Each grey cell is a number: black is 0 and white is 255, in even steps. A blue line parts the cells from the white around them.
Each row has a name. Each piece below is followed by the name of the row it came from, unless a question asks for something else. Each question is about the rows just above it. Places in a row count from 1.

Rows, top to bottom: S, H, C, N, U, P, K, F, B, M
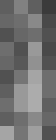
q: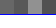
U
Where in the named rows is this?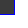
S, 4
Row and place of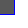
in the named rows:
U, 2
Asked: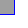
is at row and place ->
M, 3
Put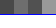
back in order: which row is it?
N
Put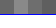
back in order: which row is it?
B
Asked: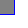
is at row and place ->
S, 2

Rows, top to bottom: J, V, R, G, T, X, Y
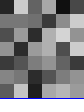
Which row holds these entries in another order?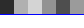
R
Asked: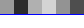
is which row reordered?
R
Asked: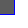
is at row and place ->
Y, 1

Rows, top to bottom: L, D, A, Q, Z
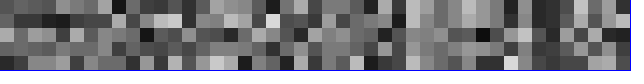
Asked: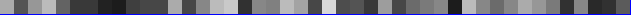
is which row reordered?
D
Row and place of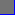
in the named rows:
L, 21
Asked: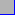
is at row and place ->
Z, 13

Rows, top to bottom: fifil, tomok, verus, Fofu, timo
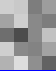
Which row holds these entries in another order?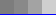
tomok
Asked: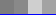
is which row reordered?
tomok
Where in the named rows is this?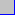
verus, 4

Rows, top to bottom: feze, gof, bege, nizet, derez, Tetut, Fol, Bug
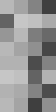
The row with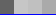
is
gof
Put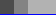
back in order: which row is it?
derez
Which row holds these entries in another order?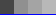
nizet
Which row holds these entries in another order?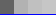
Tetut
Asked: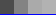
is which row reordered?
Fol
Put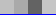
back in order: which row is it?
gof

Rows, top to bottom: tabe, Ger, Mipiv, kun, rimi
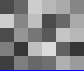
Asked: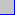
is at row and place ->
Mipiv, 5
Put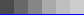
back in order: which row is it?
Ger

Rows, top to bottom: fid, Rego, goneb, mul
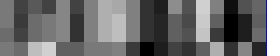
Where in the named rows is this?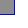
fid, 13
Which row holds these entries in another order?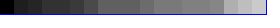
Rego
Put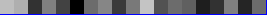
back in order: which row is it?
goneb
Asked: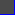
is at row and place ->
Rego, 14
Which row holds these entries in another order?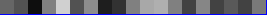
fid
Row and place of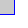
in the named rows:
Rego, 15
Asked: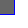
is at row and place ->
fid, 19

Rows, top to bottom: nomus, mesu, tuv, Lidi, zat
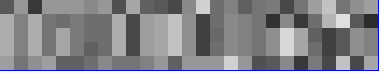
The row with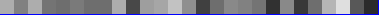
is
mesu
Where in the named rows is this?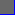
tuv, 16
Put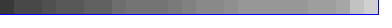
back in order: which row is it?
nomus

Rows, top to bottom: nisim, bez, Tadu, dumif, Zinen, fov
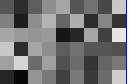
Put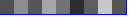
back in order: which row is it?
dumif
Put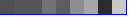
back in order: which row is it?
dumif
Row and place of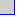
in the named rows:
fov, 9
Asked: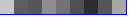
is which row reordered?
dumif
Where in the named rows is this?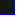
Tadu, 5

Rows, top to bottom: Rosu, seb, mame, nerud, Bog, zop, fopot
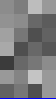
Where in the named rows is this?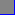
zop, 2
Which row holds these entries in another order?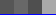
nerud
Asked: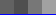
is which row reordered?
mame
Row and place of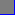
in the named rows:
Rosu, 2

